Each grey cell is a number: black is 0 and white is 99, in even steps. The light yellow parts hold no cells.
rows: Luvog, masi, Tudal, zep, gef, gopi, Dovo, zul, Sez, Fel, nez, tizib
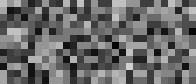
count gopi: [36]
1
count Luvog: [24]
9
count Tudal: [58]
5
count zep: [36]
7
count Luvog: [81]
0
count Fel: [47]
6
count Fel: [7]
4

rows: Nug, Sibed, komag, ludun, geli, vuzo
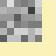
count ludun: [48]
4
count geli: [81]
3
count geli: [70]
2
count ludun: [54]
1
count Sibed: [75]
1
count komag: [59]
4

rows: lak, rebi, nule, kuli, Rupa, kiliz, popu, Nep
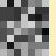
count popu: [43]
0
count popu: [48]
3
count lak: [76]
3
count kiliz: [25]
3

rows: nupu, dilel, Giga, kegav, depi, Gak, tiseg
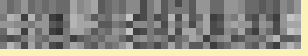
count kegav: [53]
7
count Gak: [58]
5
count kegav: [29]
6
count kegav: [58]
11

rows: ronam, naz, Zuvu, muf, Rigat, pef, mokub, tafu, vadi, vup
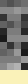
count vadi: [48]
3
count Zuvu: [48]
2
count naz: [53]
3
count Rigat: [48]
2
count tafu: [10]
1

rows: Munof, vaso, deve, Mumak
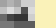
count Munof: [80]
2
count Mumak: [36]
3
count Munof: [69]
1
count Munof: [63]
2
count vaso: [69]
0

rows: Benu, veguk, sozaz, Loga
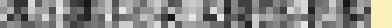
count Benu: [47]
2
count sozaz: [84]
1
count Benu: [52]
5
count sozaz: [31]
6
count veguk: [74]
4
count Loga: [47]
8

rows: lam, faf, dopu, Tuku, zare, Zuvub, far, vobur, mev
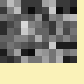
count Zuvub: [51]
4
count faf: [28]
1
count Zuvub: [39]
6
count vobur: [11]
2
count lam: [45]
1
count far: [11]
3
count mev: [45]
3

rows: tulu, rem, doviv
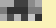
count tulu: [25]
2
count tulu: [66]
3
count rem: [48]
3

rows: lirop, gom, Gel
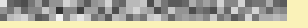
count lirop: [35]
6
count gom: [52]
6

